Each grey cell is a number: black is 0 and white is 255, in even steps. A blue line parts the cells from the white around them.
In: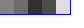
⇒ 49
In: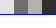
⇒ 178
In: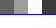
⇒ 252
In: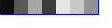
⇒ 167
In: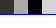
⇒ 1
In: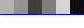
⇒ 63
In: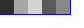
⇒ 211
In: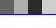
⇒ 42
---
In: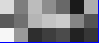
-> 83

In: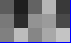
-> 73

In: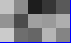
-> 174

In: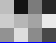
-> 234

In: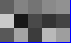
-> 67

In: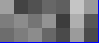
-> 87
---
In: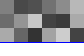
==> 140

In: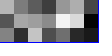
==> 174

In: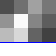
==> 161

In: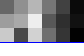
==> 65

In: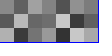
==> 145

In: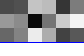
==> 53

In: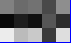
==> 73
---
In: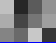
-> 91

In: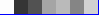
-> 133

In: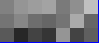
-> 143

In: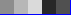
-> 40

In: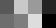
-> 154

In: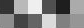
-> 30

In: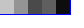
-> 95

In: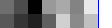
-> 131

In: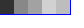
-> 209
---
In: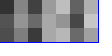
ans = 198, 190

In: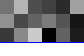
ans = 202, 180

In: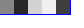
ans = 240, 211

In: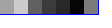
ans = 204, 163

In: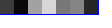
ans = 215, 162

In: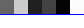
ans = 252, 204

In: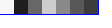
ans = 246, 205

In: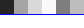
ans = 249, 217
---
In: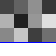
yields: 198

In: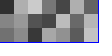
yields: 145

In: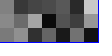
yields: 25

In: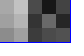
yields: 60

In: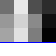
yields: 225

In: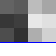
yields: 49
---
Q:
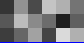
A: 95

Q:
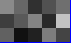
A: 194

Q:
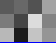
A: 131

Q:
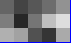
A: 221

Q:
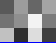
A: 123

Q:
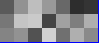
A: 175

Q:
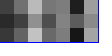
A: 138

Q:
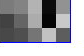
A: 201
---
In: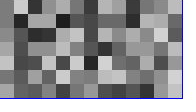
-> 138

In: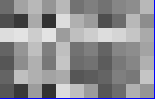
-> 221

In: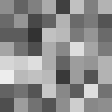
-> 92

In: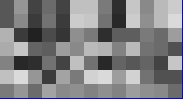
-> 178

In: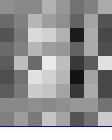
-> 84

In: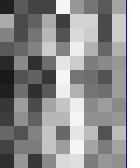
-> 130

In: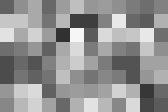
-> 226

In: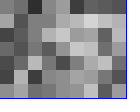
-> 68

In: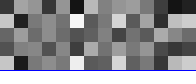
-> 102
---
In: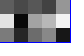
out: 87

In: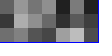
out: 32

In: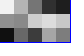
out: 117

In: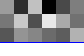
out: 1

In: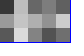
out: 103

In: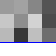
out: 162

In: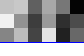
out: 168

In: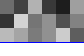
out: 57
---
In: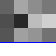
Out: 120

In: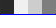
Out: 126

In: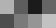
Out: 101

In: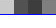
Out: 127

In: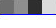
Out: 219

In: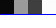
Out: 252

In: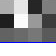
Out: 126

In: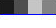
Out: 131

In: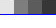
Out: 54
